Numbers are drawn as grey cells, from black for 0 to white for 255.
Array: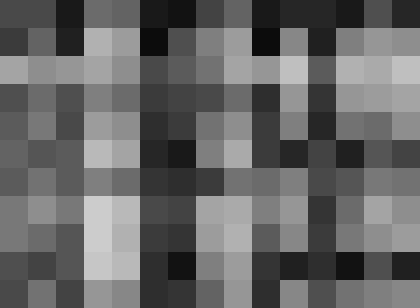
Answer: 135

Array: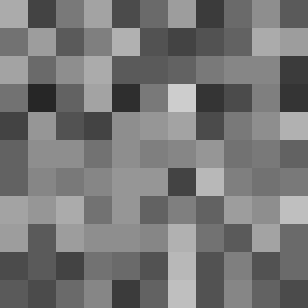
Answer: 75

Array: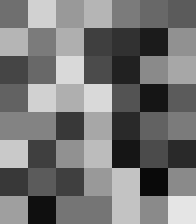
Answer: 229

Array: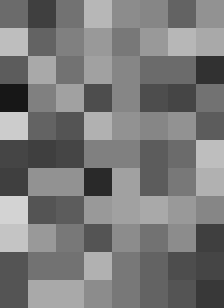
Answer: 56

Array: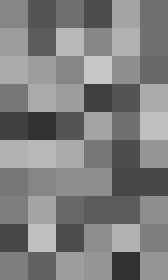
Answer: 149

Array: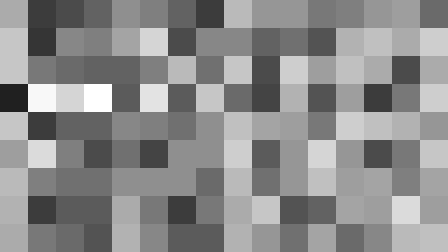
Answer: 192

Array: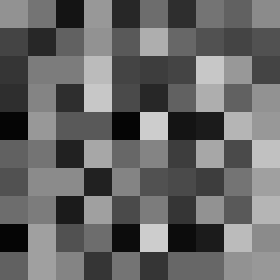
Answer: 152
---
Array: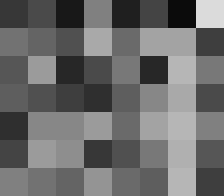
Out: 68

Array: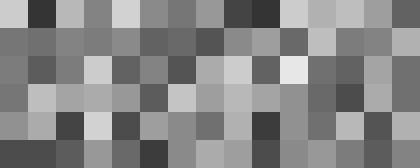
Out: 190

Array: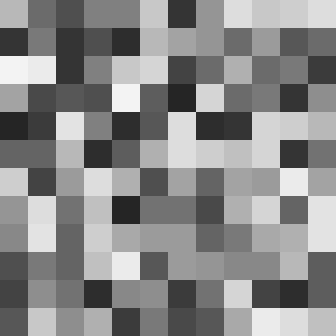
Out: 200

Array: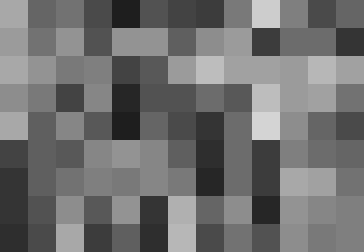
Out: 127

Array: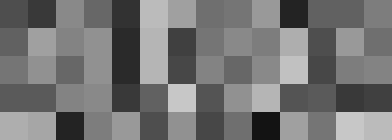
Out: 97

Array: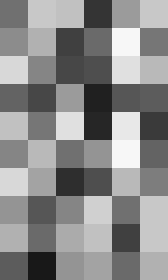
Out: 52
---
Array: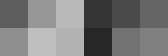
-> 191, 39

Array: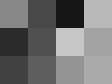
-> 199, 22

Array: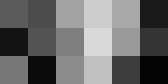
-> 217, 3

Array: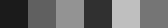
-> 191, 27

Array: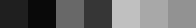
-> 192, 9

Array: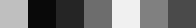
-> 240, 9

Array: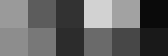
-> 210, 10

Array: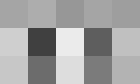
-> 235, 64

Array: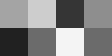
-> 244, 33

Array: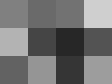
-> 207, 39
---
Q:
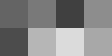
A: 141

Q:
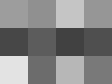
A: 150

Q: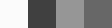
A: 103

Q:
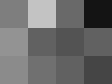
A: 20

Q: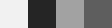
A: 94

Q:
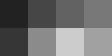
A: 120
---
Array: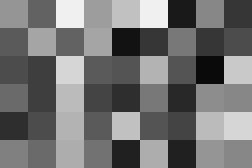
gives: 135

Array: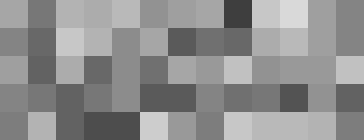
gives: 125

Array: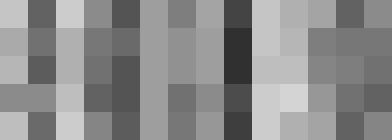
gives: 133

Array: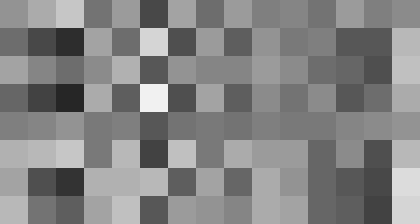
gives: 213

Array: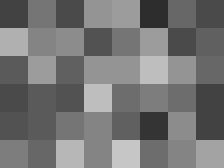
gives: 163
